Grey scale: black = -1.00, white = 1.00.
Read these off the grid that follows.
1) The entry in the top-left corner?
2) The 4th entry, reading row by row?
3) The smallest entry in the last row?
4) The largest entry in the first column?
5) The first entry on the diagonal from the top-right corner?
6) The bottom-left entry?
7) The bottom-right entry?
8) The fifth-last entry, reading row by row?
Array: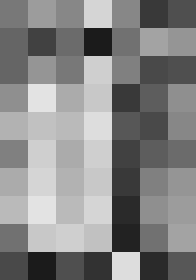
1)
-0.06
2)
0.67
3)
-0.79
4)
0.46
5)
-0.38
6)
-0.43
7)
-0.32
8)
-0.38

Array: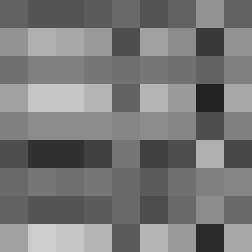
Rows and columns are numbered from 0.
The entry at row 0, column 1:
-0.33
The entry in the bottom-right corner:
0.32
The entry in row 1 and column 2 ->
0.32
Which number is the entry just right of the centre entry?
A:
0.10
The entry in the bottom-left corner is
0.26
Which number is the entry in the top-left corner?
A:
-0.23
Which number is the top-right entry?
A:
-0.23
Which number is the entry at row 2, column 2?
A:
0.00
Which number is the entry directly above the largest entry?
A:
-0.33
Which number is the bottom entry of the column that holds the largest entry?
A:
0.61
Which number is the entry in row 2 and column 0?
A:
-0.11
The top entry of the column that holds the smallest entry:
0.16
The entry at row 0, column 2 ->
-0.33
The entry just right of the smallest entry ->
0.32
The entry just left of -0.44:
0.38
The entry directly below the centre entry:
-0.06
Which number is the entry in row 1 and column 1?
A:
0.38
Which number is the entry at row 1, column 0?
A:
0.16
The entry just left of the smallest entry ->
0.21
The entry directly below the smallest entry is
-0.39
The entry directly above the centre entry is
-0.23
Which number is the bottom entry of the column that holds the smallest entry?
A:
-0.67
